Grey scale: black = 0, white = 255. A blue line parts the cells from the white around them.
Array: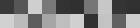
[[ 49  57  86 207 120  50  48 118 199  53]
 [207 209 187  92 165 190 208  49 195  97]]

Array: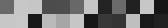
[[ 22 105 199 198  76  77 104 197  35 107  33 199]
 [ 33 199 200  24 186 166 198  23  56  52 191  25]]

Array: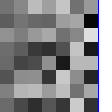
[[153 114 136 188 159 197 113]
 [  7  93 116 104 100 157 166]
 [223 145 126 153 168 113 135]
 [ 25 109  93  57  48  81 196]
 [184 105  68  76 144  25 184]
 [ 36  83 141 143  53 200 141]
 [168 128 181 186 155 189 114]
 [ 49 107  73  46  85  54 203]]

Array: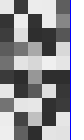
[[ 94 232  58 236 235]
 [134  52 236  50 235]
 [ 86  61 222  46  49]
 [216  92 116 169  47]
 [229 113 227 215 239]
 [ 46  58  45 151  46]
 [ 55 230  52  90 223]
 [ 59 115 229 231  49]
 [230 236  68 192  48]
 [226 238  96  45 228]]

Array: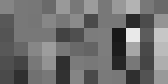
[[105 133 120 119 106 153 120 156 120 153 179 120]
 [148  88 120 118 135 120 139  74 120 120  42  76]
 [198  84 120 120 120  66  79 124 125  24 233  92]
 [187  88 103 135 157 120 105 100 125  28 167  73]
 [174  79  68 120 147  47 123 120 123  38 120  69]
 [153  74  48 113 120  49 133  74 122 120  47  83]]

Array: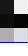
[[240  22]
 [  4  12]
 [222 174]]
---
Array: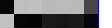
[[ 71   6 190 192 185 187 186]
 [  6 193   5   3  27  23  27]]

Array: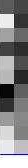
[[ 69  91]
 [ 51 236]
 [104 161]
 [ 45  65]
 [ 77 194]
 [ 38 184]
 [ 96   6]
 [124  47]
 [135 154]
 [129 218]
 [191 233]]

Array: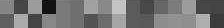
[[ 68 133  70 156  18 121 112 162 137 196  90  72 102 124 156  70]
 [ 59  95 171  68 135 121 112  84 108 165  90  89 141 146 143 174]]

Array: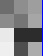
[[158 109 142]
 [166 139 117]
 [ 44 233  44]
 [172 239  78]]

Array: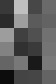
[[106  57 191  71]
 [ 99  42 158  91]
 [113 157  64  80]
 [116 130  49  58]
 [122 101 120  25]
 [100  12  68  70]]

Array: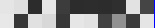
[[ 69 229 223  44 230  60  44  45  44  47 226]
 [229 232  55 225 216  55 230 226  65 145  59]]

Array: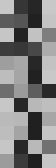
[[200 199  54  38]
 [196  91  85  33]
 [126 198  34 194]
 [172  60  56  72]
 [194 158 167  39]
 [200 189 165  33]
 [ 40 109 155  94]
 [190 199  38 184]
 [166 186 183  32]
 [197 189 164  32]
 [113 198  39 185]
 [198 156  59  31]]
